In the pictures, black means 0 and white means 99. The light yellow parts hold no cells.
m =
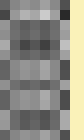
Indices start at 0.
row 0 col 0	39
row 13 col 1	52
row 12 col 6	66
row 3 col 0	55
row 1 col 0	27
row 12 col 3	39
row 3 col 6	61
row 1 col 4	79
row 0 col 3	54
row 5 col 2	38
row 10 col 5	53
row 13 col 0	39
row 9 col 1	53
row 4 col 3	33
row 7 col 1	52
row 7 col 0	39
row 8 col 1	43
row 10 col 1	53
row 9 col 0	38
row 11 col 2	34
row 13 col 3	54
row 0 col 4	62
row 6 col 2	58
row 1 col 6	16
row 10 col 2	57
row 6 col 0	38
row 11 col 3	37

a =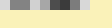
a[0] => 84
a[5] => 30
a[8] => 84
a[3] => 81

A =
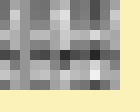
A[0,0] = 43
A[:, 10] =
[47, 48, 53, 68, 52, 36, 66, 67, 44]
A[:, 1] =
[64, 80, 73, 68, 68, 35, 48, 68, 63]
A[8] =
[44, 63, 58, 45, 46, 62, 69, 48, 45, 30, 44, 62]
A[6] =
[69, 48, 58, 68, 69, 52, 39, 69, 66, 82, 66, 50]
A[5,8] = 34
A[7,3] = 72
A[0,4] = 44
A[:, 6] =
[71, 86, 81, 78, 76, 18, 39, 81, 69]
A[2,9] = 43
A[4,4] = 50
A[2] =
[51, 73, 58, 52, 52, 69, 81, 52, 53, 43, 53, 71]
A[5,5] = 44
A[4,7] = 50
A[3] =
[73, 68, 58, 71, 72, 64, 78, 72, 69, 83, 68, 65]
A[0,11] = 63
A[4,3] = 51
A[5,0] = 28
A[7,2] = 58
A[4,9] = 39
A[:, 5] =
[62, 77, 69, 64, 64, 44, 52, 64, 62]
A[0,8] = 47
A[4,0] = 49
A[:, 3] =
[45, 46, 52, 71, 51, 31, 68, 72, 45]
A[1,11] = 78
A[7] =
[76, 68, 58, 72, 75, 64, 81, 73, 69, 93, 67, 66]

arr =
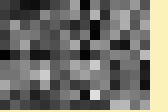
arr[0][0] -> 26
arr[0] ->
[26, 19, 7, 5, 14, 26, 35, 62, 2, 49, 26, 46, 43, 59, 32]
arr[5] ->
[1, 15, 36, 7, 9, 24, 35, 28, 2, 22, 41, 51, 49, 39, 72]
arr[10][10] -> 22
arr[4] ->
[27, 44, 63, 24, 34, 31, 46, 65, 13, 58, 55, 13, 7, 57, 30]
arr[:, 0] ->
[26, 22, 34, 21, 27, 1, 41, 45, 65, 43, 20]
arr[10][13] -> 44
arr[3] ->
[21, 46, 48, 46, 33, 27, 52, 27, 47, 2, 42, 59, 29, 50, 45]
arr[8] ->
[65, 48, 45, 27, 61, 21, 39, 22, 27, 45, 52, 14, 36, 44, 6]
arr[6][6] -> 45
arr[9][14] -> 42
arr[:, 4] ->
[14, 53, 29, 33, 34, 9, 60, 79, 61, 23, 19]
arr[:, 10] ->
[26, 16, 34, 42, 55, 41, 46, 49, 52, 36, 22]
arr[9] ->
[43, 20, 35, 12, 23, 32, 47, 54, 6, 86, 36, 42, 52, 48, 42]
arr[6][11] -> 14
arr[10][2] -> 27
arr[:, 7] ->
[62, 55, 14, 27, 65, 28, 65, 54, 22, 54, 20]
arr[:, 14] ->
[32, 50, 64, 45, 30, 72, 9, 13, 6, 42, 62]
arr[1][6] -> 47
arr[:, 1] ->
[19, 15, 60, 46, 44, 15, 47, 45, 48, 20, 36]
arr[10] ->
[20, 36, 27, 22, 19, 26, 35, 20, 23, 20, 22, 70, 71, 44, 62]
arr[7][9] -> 51
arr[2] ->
[34, 60, 30, 42, 29, 36, 26, 14, 26, 4, 34, 50, 67, 33, 64]
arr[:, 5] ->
[26, 39, 36, 27, 31, 24, 36, 38, 21, 32, 26]
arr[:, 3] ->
[5, 20, 42, 46, 24, 7, 42, 65, 27, 12, 22]
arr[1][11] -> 57
